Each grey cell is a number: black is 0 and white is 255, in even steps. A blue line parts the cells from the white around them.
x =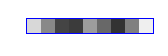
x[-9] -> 216
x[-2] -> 128
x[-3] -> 51

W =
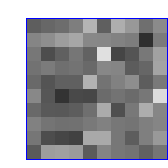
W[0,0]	94
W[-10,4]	180
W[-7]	[114, 123, 111, 115, 105, 135, 133, 92, 102, 164]
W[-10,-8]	109
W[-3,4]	121
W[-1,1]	157
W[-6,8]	93
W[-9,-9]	142
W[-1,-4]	119
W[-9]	[133, 142, 157, 167, 136, 135, 130, 125, 46, 123]
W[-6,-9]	84
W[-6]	[105, 84, 96, 96, 178, 115, 129, 142, 93, 121]
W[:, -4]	[174, 130, 69, 133, 129, 115, 79, 119, 119, 119]
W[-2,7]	93
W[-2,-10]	118
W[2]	[119, 77, 96, 118, 98, 224, 69, 84, 120, 161]
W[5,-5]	107
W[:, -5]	[95, 135, 224, 135, 115, 107, 171, 129, 169, 132]
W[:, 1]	[103, 142, 77, 123, 84, 86, 89, 116, 77, 157]
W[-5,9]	220
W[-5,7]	107
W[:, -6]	[180, 136, 98, 105, 178, 71, 111, 121, 169, 91]
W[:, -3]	[152, 125, 84, 92, 142, 107, 120, 116, 93, 115]
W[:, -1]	[139, 123, 161, 164, 121, 220, 134, 133, 153, 117]
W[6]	[105, 89, 88, 93, 111, 171, 79, 120, 173, 134]

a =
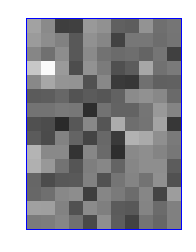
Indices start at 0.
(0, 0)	162
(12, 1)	111
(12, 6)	122
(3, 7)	92
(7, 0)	80
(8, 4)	68
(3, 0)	199
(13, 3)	81
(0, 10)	117
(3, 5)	123
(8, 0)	91
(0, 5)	145
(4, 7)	55
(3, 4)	146
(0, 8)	147
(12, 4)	62
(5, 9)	136
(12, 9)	68
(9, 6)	46
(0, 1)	138
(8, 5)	104
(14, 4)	73
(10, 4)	126
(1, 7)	119
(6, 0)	115
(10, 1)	152
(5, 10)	106
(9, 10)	119
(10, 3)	85
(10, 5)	135
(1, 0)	155
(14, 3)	112
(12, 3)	141
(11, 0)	102
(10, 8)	142
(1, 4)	145

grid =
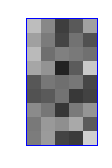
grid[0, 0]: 189
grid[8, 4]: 208
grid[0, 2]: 62
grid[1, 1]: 123
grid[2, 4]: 112
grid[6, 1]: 118
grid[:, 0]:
[189, 160, 186, 166, 87, 82, 139, 121, 124]
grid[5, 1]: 90
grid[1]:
[160, 123, 68, 114, 80]
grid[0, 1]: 136
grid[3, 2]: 34
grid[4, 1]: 119

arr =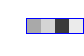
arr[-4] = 169
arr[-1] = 235
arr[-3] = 212

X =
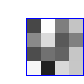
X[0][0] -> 71
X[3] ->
[246, 33, 217, 199]
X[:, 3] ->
[196, 128, 198, 199]
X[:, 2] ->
[126, 89, 99, 217]
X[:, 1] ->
[253, 219, 113, 33]

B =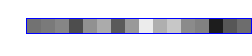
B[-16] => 114
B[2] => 134
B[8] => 236
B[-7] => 175
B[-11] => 171
